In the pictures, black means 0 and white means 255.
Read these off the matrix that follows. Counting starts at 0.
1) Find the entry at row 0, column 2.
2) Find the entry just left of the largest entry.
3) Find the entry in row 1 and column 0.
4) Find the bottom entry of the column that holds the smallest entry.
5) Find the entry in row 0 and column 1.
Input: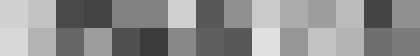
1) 74
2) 88
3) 216
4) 60
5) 194

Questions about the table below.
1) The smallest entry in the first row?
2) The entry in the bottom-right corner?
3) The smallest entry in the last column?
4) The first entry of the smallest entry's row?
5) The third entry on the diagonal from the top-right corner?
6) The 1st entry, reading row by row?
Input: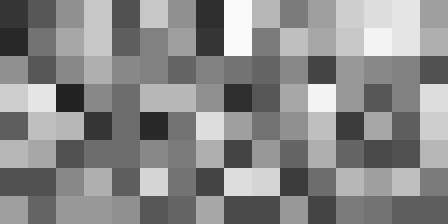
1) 47
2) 94
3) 81
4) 206
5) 136
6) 54

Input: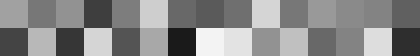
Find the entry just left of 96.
131
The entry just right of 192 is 104
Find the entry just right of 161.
119
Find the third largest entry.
221
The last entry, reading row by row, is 46
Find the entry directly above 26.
104
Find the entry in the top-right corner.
96
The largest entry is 243
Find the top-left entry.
161

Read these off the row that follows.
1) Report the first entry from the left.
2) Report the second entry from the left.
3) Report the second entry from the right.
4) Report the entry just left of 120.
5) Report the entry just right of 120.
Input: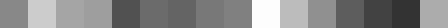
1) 136
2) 204
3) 51
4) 100
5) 128

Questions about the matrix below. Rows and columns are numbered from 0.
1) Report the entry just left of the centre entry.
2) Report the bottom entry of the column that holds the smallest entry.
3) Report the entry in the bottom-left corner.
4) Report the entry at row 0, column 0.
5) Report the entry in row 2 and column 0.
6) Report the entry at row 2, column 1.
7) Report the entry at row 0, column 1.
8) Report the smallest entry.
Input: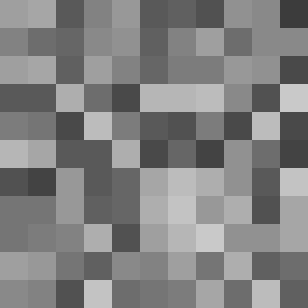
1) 174
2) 96
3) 137
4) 159
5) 159
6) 166
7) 166
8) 60

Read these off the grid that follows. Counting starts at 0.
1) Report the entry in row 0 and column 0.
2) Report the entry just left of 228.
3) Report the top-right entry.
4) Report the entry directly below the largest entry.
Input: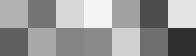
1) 177
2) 77
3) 228
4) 138

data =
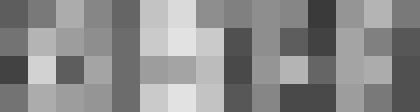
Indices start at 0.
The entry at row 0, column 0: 93
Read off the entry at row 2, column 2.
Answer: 93
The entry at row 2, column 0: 66
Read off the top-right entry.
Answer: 121
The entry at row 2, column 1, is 210
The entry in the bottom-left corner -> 115
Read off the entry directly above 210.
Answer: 180
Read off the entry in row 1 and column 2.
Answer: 157
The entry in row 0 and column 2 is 172
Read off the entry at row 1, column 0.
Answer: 115
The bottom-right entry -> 80

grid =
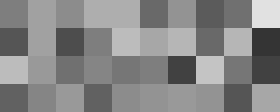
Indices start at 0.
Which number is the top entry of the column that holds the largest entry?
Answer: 225
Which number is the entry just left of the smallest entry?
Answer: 182
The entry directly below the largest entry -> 52
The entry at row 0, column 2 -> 140
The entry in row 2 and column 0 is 188
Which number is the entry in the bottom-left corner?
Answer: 97
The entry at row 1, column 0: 85
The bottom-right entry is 167
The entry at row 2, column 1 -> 153
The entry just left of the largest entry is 112
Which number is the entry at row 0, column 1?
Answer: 161

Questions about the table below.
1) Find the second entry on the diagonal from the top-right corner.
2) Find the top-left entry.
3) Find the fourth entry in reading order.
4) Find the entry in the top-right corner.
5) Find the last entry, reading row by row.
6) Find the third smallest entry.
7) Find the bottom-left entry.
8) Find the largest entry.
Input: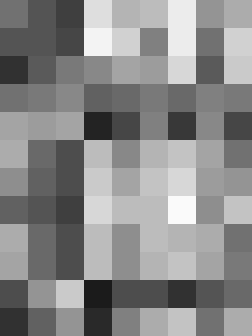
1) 113
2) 113
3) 222
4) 172
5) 172
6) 41
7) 49
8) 250

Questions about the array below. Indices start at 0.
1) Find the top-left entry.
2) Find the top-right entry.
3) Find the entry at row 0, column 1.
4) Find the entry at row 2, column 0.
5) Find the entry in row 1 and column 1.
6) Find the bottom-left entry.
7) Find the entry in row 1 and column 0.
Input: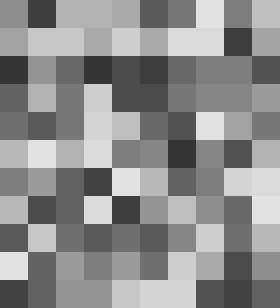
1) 142
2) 191
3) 61
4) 53
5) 199
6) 67
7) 163

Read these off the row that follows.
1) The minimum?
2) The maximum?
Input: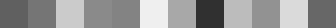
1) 48
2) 239

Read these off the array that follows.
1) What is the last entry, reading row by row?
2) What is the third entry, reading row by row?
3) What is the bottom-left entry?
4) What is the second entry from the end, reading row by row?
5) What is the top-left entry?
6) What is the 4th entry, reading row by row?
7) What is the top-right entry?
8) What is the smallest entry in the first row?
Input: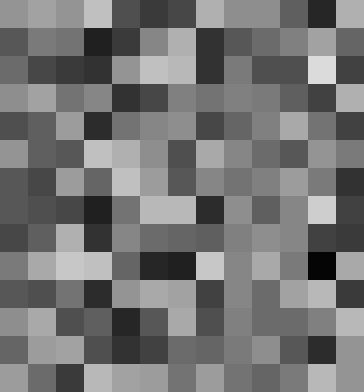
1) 148
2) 148
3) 156
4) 184
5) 148
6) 192
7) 176
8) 38
